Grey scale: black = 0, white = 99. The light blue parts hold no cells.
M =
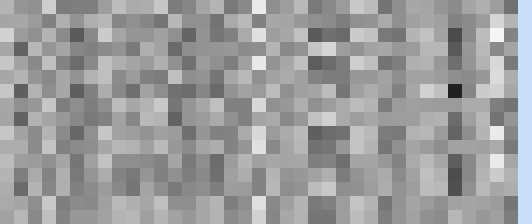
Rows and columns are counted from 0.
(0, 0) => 70
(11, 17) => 70
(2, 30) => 75
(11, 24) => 43
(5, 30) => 63
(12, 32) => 30
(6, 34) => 79
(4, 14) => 60
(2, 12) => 56
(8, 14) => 60
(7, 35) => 49
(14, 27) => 46
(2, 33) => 54
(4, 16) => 49
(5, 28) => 55
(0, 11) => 77
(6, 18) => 60
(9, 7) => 77
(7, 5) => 55
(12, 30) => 74
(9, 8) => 63
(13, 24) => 55
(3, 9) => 47
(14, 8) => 72
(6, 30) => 81
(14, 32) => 63
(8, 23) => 81
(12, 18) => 51
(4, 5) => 42
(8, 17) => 50
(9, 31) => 60
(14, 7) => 62
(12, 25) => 57
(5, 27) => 63
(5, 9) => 60
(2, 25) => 79
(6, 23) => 73
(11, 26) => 64
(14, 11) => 74

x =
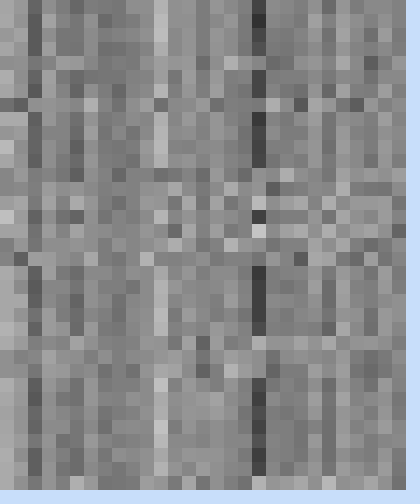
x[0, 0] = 64
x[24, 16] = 48
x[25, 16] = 61
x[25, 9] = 53
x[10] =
[72, 55, 39, 55, 50, 37, 55, 47, 46, 48, 59, 71, 51, 50, 53, 54, 49, 45, 26, 49, 49, 54, 58, 43, 60, 53, 48, 59, 52]
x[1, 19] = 52
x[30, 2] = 39
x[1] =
[65, 57, 35, 63, 51, 46, 56, 41, 46, 48, 54, 72, 56, 56, 48, 53, 58, 47, 19, 52, 50, 47, 62, 50, 61, 55, 50, 56, 50]
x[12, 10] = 50
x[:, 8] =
[46, 46, 50, 44, 48, 46, 40, 44, 49, 52, 46, 47, 40, 51, 43, 51, 51, 56, 46, 49, 49, 44, 43, 46, 49, 49, 49, 49, 50, 48, 53, 48, 55, 46, 46]
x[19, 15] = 54
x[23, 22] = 49
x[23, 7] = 47
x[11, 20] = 51
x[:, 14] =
[48, 48, 48, 48, 42, 48, 49, 59, 51, 50, 53, 51, 42, 47, 45, 51, 50, 46, 55, 49, 52, 52, 53, 51, 38, 45, 38, 53, 59, 57, 52, 51, 57, 60, 45]
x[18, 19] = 58
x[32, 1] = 55
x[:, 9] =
[55, 48, 52, 47, 47, 50, 51, 55, 54, 45, 48, 44, 50, 50, 50, 48, 52, 52, 52, 55, 45, 52, 53, 52, 50, 53, 44, 49, 56, 50, 54, 50, 53, 50, 47]
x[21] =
[65, 65, 37, 53, 49, 39, 56, 52, 44, 52, 54, 68, 52, 55, 52, 49, 60, 51, 25, 53, 52, 50, 56, 42, 61, 52, 49, 54, 56]
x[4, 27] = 48
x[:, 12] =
[56, 56, 53, 53, 58, 46, 49, 53, 52, 54, 51, 55, 46, 65, 46, 52, 41, 67, 50, 52, 58, 52, 47, 50, 46, 60, 63, 50, 55, 54, 48, 53, 54, 57, 47]
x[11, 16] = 51
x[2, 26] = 43
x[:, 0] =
[64, 65, 59, 64, 55, 67, 64, 43, 66, 58, 72, 64, 52, 52, 61, 74, 63, 49, 51, 66, 65, 65, 65, 69, 66, 56, 56, 67, 65, 63, 64, 65, 67, 66, 66]
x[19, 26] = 45
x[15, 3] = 55
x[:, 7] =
[47, 41, 48, 43, 46, 46, 48, 51, 47, 45, 47, 48, 50, 49, 48, 45, 54, 48, 48, 53, 49, 52, 49, 47, 50, 55, 44, 47, 51, 45, 43, 51, 46, 49, 45]
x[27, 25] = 50
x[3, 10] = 51
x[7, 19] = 67
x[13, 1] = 53

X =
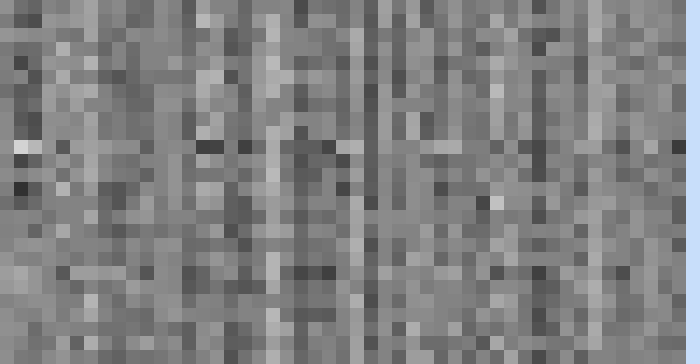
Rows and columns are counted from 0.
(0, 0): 56
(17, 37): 44
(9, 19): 68
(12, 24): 43
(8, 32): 54
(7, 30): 51
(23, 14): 54
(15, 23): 41
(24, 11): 50
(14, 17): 34
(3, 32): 58
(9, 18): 53
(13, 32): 44
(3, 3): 50
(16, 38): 51
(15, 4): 51
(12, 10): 38
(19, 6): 61
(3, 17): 38
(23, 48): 50
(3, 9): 42
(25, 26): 43
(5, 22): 59
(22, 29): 54
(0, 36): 45
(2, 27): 47
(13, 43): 53
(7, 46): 52
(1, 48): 48
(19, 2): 58
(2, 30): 58
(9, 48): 49
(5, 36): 51
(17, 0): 51
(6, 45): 51
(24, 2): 44
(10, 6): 62
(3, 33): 43

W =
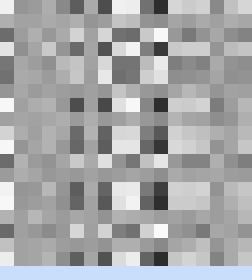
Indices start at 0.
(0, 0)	93
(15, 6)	63
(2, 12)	59
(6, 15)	58
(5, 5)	77
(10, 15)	57
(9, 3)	69
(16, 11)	97
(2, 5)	82
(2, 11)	96
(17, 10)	60
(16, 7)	82
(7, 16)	61
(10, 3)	69
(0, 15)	53
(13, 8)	90
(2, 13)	47
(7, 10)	52
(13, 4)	58
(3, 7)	32
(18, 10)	39
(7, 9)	96
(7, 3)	69
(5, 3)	60
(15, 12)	63
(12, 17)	60
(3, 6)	64
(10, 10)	40
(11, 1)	69
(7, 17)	71
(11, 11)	89
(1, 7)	61
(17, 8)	68
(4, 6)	63
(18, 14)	77

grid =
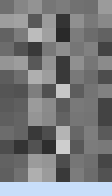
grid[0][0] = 43
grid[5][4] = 22
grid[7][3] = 54
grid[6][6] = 45
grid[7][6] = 46
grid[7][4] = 35
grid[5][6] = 42
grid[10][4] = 80
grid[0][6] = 43
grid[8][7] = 26
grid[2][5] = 48
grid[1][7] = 53
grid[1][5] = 56
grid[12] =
[37, 44, 68, 60, 22, 48, 42, 32]
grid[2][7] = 38
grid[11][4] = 30
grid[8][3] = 53
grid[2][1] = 48
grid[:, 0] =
[43, 61, 38, 42, 58, 36, 33, 35, 37, 42, 30, 38, 37]
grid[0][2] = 57
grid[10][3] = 18
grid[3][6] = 50
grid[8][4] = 38
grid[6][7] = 50
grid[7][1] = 37
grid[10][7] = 47
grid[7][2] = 60
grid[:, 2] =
[57, 34, 73, 22, 34, 68, 49, 60, 58, 22, 32, 60, 68]
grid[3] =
[42, 32, 22, 47, 55, 46, 50, 26]
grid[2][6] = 42
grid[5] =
[36, 43, 68, 61, 22, 47, 42, 30]
